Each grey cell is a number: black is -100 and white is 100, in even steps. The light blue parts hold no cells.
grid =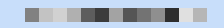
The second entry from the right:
76
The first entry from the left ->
1
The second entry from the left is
53
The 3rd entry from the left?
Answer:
64

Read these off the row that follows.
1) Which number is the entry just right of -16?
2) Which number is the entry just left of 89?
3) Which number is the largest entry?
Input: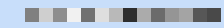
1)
17
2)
11
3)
89

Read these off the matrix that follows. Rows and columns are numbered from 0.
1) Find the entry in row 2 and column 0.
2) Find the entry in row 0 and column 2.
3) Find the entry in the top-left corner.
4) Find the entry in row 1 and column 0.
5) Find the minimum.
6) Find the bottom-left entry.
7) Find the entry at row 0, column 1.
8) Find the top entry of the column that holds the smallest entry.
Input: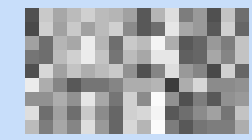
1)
26
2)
31
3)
-37
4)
-43
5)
-53
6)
47
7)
58
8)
74

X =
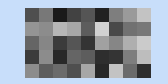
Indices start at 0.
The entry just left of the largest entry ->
-27
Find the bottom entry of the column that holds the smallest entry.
-16
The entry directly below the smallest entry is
43
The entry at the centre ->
-59
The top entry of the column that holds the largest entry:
-74
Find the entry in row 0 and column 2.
-80
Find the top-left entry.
-38
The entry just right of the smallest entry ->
-48
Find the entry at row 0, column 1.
-6
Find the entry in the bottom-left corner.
10
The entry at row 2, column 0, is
-21

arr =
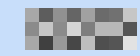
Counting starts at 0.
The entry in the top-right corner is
55
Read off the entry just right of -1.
44
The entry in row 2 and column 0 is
32
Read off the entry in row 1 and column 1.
55
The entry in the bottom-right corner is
77
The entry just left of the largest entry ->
-33
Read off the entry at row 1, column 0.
9

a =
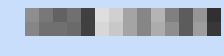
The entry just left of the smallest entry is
17
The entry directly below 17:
23
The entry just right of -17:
-50
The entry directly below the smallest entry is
-56
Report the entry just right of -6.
-23
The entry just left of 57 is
69
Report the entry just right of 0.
-28

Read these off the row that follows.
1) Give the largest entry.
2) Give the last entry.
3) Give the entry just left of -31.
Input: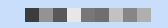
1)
81
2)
37
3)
15

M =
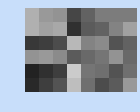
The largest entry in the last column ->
26
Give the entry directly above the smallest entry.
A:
15
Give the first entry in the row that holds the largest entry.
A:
-73
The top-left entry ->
38
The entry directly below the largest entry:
49
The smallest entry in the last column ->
-23
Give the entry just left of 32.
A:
26
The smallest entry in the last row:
-68
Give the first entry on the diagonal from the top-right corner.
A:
-3
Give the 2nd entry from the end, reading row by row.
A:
-29
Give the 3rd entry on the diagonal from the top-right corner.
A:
9
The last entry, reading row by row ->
20
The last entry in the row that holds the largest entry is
-13
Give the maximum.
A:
59
